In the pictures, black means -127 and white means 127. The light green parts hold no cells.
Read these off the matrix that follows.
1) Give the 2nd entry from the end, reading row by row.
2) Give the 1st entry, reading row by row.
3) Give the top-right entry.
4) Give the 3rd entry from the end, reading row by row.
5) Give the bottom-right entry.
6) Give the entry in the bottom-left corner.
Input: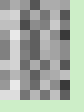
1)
63
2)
12
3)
35
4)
-10
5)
-32
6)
93

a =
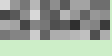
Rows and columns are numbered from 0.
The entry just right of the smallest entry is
14
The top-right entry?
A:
-17
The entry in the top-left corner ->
88
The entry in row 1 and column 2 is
14
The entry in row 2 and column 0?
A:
45
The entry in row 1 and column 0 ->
-58
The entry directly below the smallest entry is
55
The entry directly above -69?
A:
14
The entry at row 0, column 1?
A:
23
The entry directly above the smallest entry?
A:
23
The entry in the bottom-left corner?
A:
-8
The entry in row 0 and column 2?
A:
-8
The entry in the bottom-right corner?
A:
45

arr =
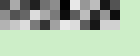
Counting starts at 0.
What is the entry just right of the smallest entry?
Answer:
104
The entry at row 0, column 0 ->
-64
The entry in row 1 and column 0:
13
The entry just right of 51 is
71
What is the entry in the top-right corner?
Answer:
-44
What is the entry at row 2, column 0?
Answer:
51
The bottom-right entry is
81
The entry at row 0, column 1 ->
42
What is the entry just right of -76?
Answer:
33
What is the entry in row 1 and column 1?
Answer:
-44
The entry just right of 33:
104

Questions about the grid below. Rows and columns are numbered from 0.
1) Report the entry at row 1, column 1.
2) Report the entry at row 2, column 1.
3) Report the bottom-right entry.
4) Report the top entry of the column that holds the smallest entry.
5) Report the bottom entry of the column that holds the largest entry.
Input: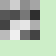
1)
-49
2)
90
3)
-60
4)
37
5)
111
